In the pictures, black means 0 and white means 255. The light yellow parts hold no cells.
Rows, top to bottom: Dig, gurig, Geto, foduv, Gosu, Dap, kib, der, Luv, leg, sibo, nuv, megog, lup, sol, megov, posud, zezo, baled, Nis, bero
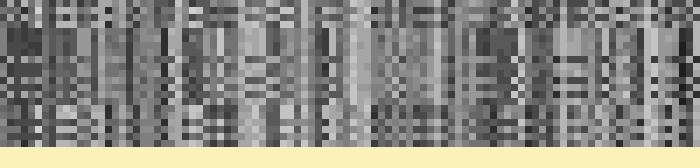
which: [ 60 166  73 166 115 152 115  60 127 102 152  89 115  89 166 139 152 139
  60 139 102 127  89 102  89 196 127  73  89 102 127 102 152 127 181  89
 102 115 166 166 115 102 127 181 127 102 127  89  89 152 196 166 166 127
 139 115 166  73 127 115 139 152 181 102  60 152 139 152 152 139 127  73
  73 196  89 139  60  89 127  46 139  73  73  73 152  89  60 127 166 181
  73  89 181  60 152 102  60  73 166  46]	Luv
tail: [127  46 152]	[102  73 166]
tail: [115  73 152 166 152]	[139  73 127 152 152 196 166 115  46 152 127  89 181]
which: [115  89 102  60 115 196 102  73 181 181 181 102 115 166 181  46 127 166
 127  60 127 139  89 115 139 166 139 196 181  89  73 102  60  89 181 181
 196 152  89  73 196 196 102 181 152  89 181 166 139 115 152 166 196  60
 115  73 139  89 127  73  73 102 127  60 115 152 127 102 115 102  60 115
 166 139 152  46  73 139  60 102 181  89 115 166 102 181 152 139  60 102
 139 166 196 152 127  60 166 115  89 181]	foduv
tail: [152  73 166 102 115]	[139  73 102 139 139 152  46 166 166  60 127 102 152 115 196 115 115 152
 166 166 181 102  89 115 139 127 152 139  73  60 181 115 127 196 166 166
 127  89 139 127 152 127 152 115 139 181 127 102 139  89 166  73  73  89
  89  89  89 196 127  89  73  89 152 181 152 166 139 139 115 181  89 152
 152 102  60 181 196 152 166 152  46  60 181]
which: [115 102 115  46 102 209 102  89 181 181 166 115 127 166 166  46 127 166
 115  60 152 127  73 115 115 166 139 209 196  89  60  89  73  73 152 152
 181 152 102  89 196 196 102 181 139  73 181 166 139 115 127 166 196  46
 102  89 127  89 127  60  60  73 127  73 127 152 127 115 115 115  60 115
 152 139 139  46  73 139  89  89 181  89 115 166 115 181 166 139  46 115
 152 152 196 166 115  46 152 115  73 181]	gurig

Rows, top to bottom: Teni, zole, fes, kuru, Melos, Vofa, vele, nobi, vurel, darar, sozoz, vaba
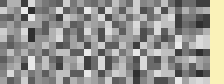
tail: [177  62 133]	[161  78  78 120 232 161 206 218 206]
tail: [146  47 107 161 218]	[192 192  62 120  93  47  78]
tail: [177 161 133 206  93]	[107 177  62 133 161  78  78 120 232 161 206 218 206]
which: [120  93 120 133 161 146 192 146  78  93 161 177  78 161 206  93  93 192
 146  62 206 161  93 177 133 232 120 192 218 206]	vele
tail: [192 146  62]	[206 161  93 177 133 232 120 192 218 206]
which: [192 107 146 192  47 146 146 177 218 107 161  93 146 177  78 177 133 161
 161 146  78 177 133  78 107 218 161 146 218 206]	Vofa
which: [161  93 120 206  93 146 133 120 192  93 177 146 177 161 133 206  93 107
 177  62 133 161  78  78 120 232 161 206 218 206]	vaba

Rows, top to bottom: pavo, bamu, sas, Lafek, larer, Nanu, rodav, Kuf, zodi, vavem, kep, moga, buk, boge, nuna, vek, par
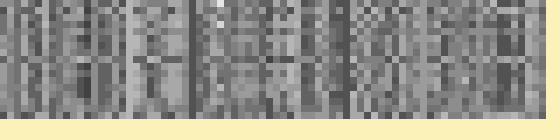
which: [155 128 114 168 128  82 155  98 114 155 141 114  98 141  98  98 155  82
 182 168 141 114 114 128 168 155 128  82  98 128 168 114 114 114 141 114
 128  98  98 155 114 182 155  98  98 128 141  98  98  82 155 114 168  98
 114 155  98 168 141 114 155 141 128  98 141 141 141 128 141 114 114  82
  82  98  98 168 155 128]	kep
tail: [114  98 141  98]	[ 98 155  82 182 168 141 114 114 128 168 155 128  82  98 128 168 114 114
 114 141 114 128  98  98 155 114 182 155  98  98 128 141  98  98  82 155
 114 168  98 114 155  98 168 141 114 155 141 128  98 141 141 141 128 141
 114 114  82  82  98  98 168 155 128]

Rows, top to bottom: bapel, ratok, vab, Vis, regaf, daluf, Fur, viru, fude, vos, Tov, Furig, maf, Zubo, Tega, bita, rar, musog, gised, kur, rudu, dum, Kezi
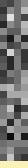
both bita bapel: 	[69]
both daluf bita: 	[40]
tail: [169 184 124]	[153]

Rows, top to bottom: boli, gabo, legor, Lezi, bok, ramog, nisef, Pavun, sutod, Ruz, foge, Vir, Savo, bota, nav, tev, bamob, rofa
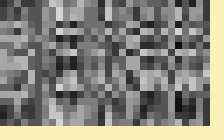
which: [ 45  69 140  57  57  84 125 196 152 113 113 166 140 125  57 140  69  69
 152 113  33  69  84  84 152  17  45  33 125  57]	tev
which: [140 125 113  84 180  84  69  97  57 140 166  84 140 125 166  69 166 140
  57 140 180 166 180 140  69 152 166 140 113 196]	foge

